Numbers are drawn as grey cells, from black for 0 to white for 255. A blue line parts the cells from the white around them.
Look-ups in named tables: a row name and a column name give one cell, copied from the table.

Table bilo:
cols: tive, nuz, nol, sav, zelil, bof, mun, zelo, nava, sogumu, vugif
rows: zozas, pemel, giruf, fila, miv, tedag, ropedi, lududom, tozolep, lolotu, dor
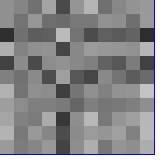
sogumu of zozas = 147
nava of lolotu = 160
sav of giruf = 95
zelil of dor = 67
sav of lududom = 127
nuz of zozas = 133
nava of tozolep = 149
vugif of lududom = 143
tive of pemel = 144
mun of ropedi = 144
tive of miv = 66
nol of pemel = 150
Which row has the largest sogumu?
tozolep

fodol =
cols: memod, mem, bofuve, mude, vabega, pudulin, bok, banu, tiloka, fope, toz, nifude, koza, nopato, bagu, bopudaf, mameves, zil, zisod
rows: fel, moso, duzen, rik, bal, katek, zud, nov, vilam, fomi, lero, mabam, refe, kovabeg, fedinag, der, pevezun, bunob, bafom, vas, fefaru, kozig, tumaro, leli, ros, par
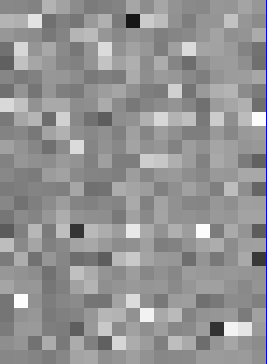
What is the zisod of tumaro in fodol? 161
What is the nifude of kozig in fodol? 120
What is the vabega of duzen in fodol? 132
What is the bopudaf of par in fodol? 155
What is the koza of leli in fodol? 135
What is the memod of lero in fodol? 161
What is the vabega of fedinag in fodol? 157
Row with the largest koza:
zud

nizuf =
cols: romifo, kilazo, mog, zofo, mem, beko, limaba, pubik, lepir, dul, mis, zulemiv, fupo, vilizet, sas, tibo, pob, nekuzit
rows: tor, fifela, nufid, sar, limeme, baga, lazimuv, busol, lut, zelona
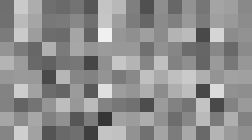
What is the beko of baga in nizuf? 134
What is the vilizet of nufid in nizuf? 187
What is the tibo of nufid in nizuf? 213
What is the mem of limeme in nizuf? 116
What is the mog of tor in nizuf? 173
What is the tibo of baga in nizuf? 148
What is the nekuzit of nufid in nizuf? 146
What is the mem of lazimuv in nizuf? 101
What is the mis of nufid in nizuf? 159
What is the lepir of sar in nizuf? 152
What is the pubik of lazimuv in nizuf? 224
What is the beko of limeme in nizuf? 119

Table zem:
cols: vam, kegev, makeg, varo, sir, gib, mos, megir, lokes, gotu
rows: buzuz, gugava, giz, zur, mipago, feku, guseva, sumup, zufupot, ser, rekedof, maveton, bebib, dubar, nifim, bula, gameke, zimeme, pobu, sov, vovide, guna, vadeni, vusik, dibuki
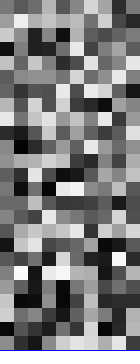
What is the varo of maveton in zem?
209
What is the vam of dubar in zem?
119
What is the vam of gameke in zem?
85
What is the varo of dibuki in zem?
137
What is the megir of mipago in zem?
102
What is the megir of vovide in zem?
72
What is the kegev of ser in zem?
26
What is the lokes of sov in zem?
80
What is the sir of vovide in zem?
9
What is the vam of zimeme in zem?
19
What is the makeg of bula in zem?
67
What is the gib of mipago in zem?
76
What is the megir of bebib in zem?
167
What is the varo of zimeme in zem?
71
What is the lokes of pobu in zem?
246
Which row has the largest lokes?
pobu

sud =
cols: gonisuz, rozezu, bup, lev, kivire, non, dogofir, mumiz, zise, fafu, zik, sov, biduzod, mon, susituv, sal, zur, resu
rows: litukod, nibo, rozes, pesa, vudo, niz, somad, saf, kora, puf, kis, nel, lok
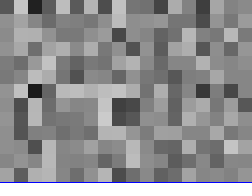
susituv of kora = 150
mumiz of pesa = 120
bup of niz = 188
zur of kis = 196
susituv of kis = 116
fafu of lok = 110
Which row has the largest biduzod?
litukod

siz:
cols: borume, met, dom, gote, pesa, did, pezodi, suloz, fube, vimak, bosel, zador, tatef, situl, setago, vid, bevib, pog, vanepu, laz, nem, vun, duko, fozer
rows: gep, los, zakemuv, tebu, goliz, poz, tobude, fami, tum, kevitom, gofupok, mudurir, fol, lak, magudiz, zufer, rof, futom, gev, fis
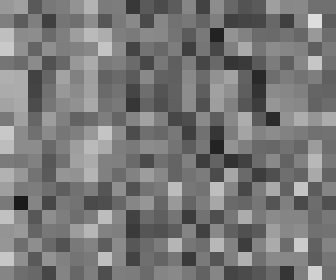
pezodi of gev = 122
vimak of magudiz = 134
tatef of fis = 137
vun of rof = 141
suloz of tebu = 196
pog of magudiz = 102
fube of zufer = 136
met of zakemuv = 139
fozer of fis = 112
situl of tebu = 63
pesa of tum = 128
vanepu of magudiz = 118
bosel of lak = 115
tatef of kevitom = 120
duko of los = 221
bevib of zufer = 119
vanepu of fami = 61
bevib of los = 64

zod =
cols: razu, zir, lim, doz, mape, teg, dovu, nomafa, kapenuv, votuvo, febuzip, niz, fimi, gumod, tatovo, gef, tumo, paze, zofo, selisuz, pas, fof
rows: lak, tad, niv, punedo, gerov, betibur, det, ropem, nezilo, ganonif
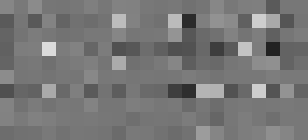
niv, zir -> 116
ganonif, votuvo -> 121
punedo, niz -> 96
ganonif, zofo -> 128
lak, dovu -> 127
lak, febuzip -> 120
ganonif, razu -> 109
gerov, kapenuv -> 171
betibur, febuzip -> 119
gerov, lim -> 120
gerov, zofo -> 141

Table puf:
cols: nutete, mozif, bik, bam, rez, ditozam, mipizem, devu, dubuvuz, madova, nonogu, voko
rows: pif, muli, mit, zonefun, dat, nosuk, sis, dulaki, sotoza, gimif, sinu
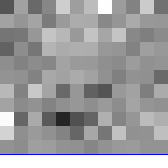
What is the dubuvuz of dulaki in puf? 141
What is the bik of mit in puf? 151
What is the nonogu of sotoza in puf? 187
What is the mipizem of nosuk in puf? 162
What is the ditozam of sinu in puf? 145
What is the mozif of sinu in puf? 141
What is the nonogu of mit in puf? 127
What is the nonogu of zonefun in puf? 159
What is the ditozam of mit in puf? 153
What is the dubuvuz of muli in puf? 149
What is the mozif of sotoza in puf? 102
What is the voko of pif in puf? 113

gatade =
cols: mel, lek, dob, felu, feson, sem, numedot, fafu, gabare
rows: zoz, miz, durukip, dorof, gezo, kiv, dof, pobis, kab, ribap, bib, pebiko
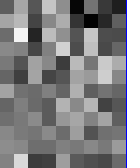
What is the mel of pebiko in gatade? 130
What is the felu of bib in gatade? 110
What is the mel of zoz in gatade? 94
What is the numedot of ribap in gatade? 83
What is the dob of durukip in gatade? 36
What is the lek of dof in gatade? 113
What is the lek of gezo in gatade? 83

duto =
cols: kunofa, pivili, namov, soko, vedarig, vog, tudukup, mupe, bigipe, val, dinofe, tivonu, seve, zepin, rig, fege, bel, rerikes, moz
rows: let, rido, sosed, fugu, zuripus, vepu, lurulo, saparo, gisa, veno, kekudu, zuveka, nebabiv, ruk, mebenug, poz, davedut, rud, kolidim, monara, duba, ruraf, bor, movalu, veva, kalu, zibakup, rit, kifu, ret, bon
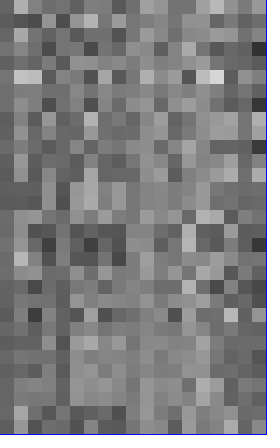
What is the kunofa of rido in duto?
92
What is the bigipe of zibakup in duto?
141
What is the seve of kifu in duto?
139
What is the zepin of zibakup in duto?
146
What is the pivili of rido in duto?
84
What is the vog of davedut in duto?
84
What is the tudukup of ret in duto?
96
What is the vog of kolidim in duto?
86
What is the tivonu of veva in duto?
138
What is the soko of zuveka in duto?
109
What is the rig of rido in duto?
145
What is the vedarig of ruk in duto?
85
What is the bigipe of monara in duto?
122
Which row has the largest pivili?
vepu

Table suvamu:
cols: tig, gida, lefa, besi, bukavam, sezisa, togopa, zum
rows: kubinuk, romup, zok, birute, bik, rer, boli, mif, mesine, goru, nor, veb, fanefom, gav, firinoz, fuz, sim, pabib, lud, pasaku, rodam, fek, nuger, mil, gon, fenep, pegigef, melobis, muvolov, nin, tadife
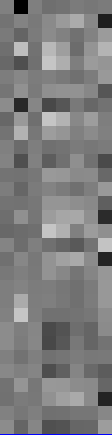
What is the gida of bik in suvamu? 79
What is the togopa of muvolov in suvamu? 138
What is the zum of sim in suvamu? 143
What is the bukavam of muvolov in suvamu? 160
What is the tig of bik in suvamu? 104
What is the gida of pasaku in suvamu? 127
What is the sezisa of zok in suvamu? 113
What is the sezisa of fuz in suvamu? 168
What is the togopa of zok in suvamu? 130

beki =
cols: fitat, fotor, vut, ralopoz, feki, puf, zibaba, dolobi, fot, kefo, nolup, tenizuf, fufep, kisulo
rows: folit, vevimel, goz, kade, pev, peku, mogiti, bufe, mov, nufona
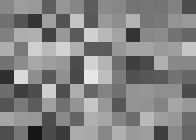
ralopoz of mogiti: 206
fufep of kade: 158
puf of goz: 90
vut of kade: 207
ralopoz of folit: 94
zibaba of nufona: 168
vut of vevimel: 53
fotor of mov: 153
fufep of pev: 136
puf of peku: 72
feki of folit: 150
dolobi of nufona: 135
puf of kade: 174
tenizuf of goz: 139
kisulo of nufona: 102
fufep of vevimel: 147

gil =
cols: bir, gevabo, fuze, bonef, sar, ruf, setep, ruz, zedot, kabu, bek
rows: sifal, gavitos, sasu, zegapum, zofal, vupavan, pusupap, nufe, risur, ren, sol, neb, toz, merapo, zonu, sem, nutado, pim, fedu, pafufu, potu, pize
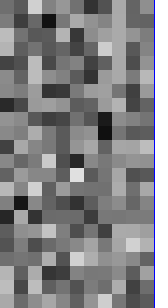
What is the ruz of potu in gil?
110
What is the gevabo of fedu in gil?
117
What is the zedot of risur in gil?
141
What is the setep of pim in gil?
164
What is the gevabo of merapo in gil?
134
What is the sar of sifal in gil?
151
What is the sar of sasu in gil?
180
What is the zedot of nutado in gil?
170
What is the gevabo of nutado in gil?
143
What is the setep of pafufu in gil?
120
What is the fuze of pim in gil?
77
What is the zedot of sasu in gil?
170
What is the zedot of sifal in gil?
169
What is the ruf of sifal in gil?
113
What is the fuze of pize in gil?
141

